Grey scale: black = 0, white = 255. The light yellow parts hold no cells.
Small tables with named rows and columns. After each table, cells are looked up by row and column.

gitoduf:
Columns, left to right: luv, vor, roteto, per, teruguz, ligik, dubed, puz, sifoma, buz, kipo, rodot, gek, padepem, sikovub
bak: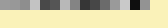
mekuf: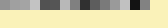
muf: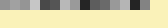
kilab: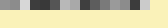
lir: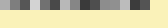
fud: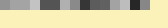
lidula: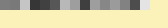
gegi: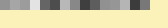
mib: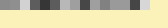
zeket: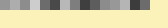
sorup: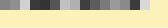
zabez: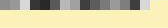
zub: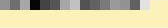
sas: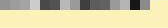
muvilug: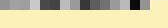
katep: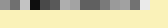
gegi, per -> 227
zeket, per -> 205
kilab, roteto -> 215
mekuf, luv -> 147
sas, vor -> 157
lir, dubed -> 184
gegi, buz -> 93
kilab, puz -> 169
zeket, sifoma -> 63
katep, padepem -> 114
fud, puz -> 138
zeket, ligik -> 73
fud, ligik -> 84
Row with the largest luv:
lir

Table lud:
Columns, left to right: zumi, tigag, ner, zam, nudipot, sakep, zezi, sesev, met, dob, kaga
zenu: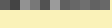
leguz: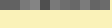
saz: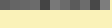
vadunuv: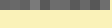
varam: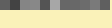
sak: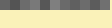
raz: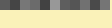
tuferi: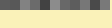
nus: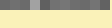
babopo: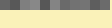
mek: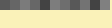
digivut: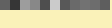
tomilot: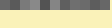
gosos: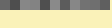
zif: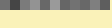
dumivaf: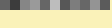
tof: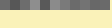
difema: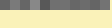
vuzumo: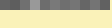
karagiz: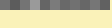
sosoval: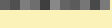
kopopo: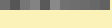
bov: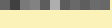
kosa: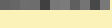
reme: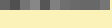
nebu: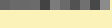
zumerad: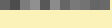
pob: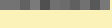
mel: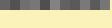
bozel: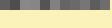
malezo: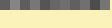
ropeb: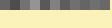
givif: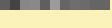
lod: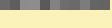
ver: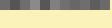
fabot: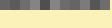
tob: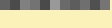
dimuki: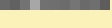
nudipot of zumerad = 88
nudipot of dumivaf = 102
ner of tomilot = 122
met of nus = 107
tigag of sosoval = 80
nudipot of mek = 67
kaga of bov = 104
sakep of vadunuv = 109
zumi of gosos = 103
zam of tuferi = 107
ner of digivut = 157
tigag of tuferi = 88

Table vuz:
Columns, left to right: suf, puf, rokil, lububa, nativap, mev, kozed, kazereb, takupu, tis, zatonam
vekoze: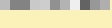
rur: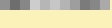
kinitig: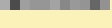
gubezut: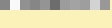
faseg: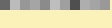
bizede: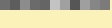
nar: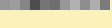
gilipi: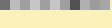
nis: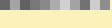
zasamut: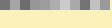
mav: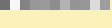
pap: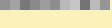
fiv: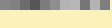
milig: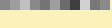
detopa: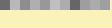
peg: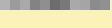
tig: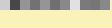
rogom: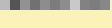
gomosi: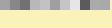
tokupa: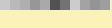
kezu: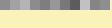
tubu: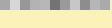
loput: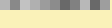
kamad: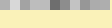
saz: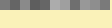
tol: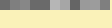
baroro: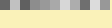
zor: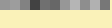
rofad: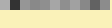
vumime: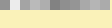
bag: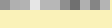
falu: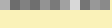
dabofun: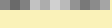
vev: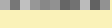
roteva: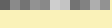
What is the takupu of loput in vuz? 184
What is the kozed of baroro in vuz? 215
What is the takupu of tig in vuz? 122
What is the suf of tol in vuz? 108
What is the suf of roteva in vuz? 97
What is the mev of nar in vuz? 110
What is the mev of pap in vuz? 142
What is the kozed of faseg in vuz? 159
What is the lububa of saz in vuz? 94
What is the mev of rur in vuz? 198
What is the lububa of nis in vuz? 120
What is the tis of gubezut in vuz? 211
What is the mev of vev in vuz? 145
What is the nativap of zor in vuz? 112
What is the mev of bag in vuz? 183
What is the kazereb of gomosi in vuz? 230
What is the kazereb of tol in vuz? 101

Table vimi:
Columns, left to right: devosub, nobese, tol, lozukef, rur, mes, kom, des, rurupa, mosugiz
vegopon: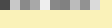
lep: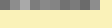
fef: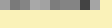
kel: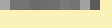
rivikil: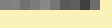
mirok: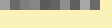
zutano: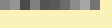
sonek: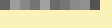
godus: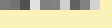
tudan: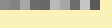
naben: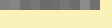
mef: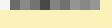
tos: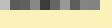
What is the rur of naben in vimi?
107
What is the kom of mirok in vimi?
142
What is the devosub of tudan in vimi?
139
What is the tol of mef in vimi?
137
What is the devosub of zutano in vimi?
133
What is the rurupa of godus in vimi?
130
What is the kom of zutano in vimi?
107
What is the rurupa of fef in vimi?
67
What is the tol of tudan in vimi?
167
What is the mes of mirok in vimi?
100
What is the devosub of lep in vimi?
113
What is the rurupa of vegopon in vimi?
146
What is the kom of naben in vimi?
118
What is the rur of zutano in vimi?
83
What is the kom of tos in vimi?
152
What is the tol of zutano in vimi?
75
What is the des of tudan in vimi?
110
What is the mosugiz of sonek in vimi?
82
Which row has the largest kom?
godus

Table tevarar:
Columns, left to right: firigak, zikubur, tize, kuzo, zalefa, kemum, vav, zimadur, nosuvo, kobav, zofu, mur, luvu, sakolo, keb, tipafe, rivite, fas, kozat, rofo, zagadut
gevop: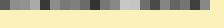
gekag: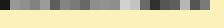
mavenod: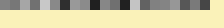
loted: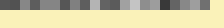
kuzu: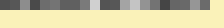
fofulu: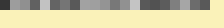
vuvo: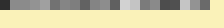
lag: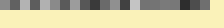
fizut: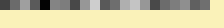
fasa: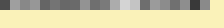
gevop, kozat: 117
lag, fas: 120
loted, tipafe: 157
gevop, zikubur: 141
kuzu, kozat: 105
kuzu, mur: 87
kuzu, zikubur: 87
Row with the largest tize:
lag

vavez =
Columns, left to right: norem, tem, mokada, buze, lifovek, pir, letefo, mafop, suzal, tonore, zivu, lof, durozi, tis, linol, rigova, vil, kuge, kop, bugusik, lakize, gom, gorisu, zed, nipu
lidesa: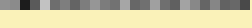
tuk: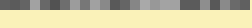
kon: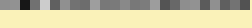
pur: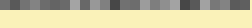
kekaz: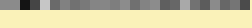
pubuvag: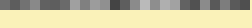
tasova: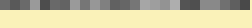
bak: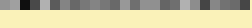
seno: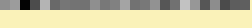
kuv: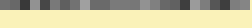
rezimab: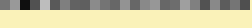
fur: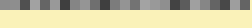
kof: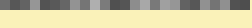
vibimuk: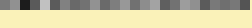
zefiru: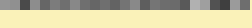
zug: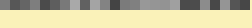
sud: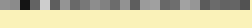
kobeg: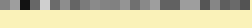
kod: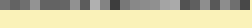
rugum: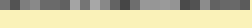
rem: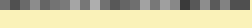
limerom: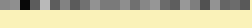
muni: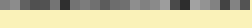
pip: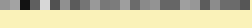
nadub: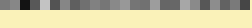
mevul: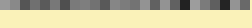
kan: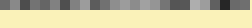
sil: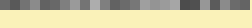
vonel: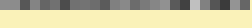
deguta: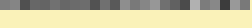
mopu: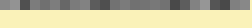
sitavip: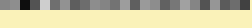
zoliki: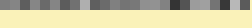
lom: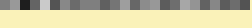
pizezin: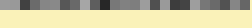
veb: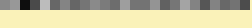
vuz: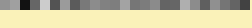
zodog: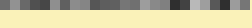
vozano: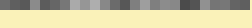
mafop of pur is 164
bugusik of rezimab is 128
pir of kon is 96
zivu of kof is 123
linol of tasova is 166
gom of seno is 141
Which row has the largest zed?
zoliki

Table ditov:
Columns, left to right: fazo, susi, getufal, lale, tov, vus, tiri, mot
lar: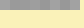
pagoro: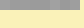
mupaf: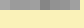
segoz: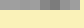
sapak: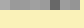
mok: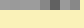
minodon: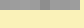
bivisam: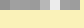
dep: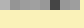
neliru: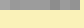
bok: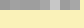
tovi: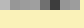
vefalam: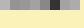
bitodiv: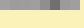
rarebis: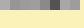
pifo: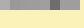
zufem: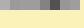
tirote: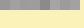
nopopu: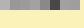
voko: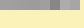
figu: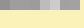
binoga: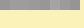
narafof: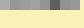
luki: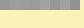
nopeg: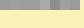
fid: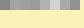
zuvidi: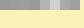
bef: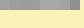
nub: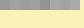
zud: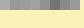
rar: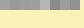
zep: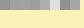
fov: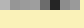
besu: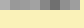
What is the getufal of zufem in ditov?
157
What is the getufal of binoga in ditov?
157
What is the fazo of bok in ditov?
153
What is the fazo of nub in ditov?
154
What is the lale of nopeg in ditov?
157
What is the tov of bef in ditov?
168
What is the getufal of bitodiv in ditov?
157
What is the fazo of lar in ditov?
163
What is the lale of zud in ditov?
161
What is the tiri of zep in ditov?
145
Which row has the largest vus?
bivisam

